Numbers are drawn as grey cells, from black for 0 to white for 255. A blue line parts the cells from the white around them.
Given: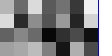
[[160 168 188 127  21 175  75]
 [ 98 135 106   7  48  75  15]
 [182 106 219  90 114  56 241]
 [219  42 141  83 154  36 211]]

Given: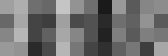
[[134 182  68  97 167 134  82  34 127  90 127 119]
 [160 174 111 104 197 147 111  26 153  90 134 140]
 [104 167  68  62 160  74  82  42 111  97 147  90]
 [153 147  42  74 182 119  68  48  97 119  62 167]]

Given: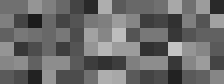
[[134 141  97 141 141  90  61  49  61 127 141 141  55 134 156  68]
 [ 97 120 112 104 120  76 162 134 189  84 120 120  55  84  97  97]
 [112 112 149 127 104  68  41 174  90 104 104 112 168 112 156  41]
 [ 90  76  34 149  76  76 112 174 168  90  68  76  34  90  97 134]
 [127  68  27 104  68  84 120 127 156 134  61  68  49 127  84 162]
 [149  55  76 104  61  84 149 182 156 156  49  55 196 149 134  90]]

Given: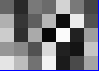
[[229 189 114 243  27  74 164]
 [150 136  81 217  33  20 197]
 [176  54  95 183  13 235  81]
 [204  47 170   7 251  33 158]
 [101  41 121 107 211 121  68]]

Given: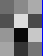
[[ 80 221  73]
 [109 138 171]
 [165  52 117]
 [150   8 200]]

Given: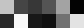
[[ 40 248  24  16 113 227]
 [196  69  55  84 163   3]]

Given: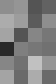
[[172 157  91 142]
 [142 149  84  98]
 [ 41 127 119 113]
 [134 113 193 149]
 [164 106 172 106]
 [164  84 134 119]]

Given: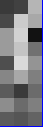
[[ 78 218 148]
 [155 210  18]
 [ 72 203 168]
 [155 196 113]
 [134 168 127]
 [141 107 127]
 [ 91  85  99]
 [ 58  65 181]
 [ 91  58 107]]
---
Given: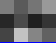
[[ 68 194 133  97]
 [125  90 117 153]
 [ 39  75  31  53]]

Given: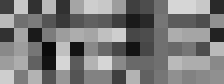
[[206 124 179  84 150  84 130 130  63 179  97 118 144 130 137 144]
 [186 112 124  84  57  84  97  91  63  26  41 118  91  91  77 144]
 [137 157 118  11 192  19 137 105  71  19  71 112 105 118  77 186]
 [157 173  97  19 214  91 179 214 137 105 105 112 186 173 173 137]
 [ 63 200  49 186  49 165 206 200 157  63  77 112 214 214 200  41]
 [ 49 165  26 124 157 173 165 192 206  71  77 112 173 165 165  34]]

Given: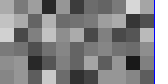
[[171 122 158  40 150  60 108 100 122 215 165]
 [209  73 128 194 142 171  73 128  73  85 186]
 [194 171 100 178 108 114 122 158 171  54  79]
 [134 150  93 201 108  48  67 150 150 134  93]
 [122 114  79 114 134 100 122 134 114 108 142]
 [142 150  40  85 128 100 165  93 150  25 128]]

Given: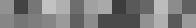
[[134 118 126 134 154  96 140  74  74  74 146 176  89 154]
 [146  67 118 194 176 110 161 169  61  89 102 188 140  96]]

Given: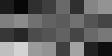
[[191 211 155 147  63 163  33  14]
 [127 139 113  98  91 113  84  69]
 [ 55  39  76  84  98  69 105 120]
 [ 27   7  47  63 105  47 133 147]]

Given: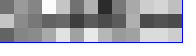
[[ 99 133 139 169 226 161 233 183 154 161 219 219 205]
 [113 154 133 252 197 113 176  43 120 169 205 213 191]
 [197 139 120  99 105  62  91  75  91 176  75  83  75]]

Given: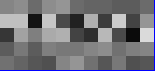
[[ 54 162 127 170 176  67  46 184  74  11 218]
 [133 141 107 141 149 107 100 100  92  92 107]
 [ 92 120  92 127 120 120 133 141 113 127 133]
 [113 100  86  80 133 149 113  86 120  80  86]
 [192 192  19 198  74  33 176  60 204  67 149]]
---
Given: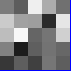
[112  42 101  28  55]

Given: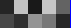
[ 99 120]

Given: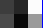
[252   9]

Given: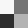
[117  46]

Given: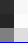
[247  38]

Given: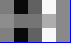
[137 173  97]
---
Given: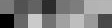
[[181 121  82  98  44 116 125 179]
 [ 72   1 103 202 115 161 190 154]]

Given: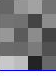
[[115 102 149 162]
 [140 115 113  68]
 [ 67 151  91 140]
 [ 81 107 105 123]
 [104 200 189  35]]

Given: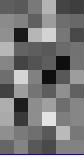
[[ 62  94  89 121 179  68]
 [104 139 130  96 156 110]
 [ 73 144  25 182 211 119]
 [114 183  99  94  89 107]
 [115 134  68  83  94  14]
 [157 110 212 129  15  88]
 [ 97  66 157 116  93 144]
 [134 174  29 141 160 110]
 [134 170  57 142 227 126]
 [120 143 122 111  89 186]
 [130 102 132  88  74 130]]

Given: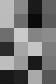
[[ 98 188 136  26]
 [ 90 187 108  10]
 [140 110 202 132]
 [125  42 166 197]
 [118 190 154  25]
 [ 87  24  33 170]]

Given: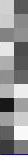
[[ 88 209]
 [136 204]
 [144 130]
 [ 77 230]
 [ 83 174]
 [100 143]
 [237 181]
 [159  24]
 [205 160]
 [249  95]
 [124  59]]

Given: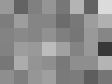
[[219 153  99 128 149 119 180  99]
 [176 125 157 133 133 108 120 157]
 [134 131 137 133 145 127 118 153]
 [ 56 130 157 153 188 161 131 152]
 [180 119 172 148 142 121 142 142]
 [117 142 127 150 159 122 124  94]]
